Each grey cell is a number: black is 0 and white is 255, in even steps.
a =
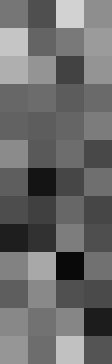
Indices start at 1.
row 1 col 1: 118
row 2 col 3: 121
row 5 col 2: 93
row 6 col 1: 139
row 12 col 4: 28
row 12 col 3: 134
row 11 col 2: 137
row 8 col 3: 103
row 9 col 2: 49
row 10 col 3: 9
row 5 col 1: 98
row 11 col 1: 94
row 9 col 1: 30
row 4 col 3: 92
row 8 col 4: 70
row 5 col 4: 124
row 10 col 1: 130

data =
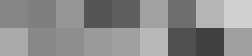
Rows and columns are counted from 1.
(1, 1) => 133
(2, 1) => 169
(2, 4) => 154
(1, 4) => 85
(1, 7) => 110
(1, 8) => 181

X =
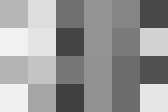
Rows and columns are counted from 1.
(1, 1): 181
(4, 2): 165
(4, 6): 230
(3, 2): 196
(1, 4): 147
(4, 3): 64
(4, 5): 109
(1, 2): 221

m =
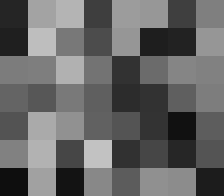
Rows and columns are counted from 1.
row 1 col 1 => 37
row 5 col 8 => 93
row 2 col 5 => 150
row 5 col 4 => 97
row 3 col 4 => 115
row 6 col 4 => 194
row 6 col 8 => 84
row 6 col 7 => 38
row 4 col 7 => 95
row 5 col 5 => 84
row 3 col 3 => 177
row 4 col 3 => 121
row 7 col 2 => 161
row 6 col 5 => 49
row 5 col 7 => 17

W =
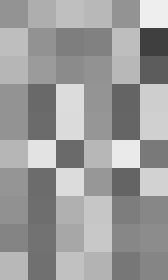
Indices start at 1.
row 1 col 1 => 147
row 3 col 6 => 92
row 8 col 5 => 125
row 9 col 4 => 200
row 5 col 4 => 150
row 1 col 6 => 238
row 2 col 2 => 146
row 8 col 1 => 145
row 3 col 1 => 182
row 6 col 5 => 234
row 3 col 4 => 146
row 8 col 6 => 135
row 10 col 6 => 133
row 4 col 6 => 206
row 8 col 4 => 198
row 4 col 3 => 220

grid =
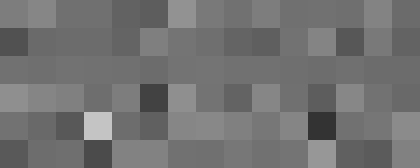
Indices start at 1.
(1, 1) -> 125
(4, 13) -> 135
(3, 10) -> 113
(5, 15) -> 139
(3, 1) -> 113
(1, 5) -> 98
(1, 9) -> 113
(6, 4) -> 75
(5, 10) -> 119
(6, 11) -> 116
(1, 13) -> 111
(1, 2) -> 134
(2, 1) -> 81
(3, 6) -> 108
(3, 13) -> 112
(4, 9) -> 99
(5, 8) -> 136
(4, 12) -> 93
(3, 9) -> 113
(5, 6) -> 96
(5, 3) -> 88
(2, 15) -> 99
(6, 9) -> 119
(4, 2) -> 133
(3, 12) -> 109
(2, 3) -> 108
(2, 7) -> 116
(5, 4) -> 196
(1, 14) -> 131
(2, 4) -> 108

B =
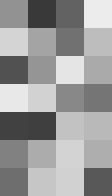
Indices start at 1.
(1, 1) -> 146
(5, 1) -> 65
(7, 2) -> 198
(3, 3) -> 229
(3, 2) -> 149
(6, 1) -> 129
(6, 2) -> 172
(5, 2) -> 63

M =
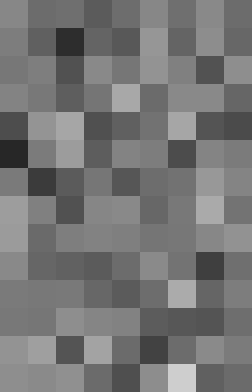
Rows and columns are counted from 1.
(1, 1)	135
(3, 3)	81
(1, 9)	108
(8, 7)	120
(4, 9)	102
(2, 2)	96
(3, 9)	142
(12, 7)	87
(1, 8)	137
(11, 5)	91
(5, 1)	77
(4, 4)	117
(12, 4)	133
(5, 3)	166
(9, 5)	127
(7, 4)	118
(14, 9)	107
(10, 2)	102
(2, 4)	100
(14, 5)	79
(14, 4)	107
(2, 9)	103
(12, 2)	118
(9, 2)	106
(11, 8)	101
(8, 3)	81
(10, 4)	91
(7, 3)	91
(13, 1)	147
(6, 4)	93
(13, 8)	138
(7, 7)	114
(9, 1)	155
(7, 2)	59
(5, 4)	80
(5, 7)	166

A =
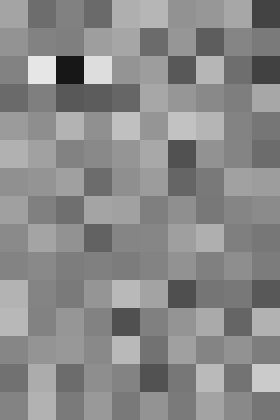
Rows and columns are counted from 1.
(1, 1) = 164
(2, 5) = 166
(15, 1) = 131
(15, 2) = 178
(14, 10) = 203
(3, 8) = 182
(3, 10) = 65
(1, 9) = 167
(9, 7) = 159
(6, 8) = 146
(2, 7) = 150
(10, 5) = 124
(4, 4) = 92
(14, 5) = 131
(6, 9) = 132
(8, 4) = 164
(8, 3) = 111
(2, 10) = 122
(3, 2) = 230
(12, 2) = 130
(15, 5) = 121
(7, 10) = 157
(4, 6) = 167
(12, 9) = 101
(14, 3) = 108
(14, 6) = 82
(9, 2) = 164
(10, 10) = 124
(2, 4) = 158
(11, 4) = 149
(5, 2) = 142
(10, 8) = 128
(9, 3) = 146
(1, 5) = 175
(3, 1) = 130
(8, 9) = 133

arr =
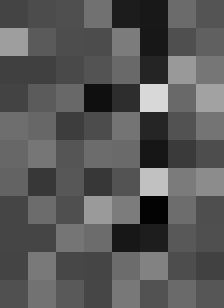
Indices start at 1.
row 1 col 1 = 68
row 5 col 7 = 82
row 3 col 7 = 153
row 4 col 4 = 15
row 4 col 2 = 91
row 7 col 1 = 99
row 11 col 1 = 80
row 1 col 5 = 28
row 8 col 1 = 69
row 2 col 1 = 158
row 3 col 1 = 64
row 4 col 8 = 162
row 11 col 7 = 106
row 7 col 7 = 123
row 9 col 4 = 108
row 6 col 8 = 77
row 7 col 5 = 83
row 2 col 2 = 90
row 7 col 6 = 193
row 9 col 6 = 29
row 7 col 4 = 55
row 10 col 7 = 77
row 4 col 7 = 105
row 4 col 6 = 216
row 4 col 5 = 45
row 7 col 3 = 87

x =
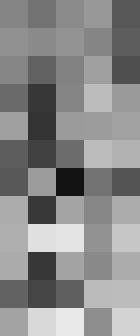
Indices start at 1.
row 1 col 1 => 133
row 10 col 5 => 172
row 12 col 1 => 163
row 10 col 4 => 137
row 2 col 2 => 138
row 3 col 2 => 98
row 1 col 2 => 114
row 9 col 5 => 198
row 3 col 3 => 130
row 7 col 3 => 19
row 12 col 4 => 141
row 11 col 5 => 188
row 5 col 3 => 155
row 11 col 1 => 98
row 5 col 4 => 156
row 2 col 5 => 93
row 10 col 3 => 163
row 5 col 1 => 160
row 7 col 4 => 115
